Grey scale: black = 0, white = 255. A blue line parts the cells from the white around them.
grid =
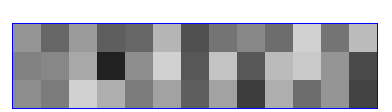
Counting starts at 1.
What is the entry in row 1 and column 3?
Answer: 155
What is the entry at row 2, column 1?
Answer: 129
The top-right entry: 187
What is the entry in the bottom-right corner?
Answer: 67
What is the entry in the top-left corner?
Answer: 149
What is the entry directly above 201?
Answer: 209
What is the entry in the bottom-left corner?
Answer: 141
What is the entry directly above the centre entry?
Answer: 80
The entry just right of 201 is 149
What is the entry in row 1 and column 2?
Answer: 102
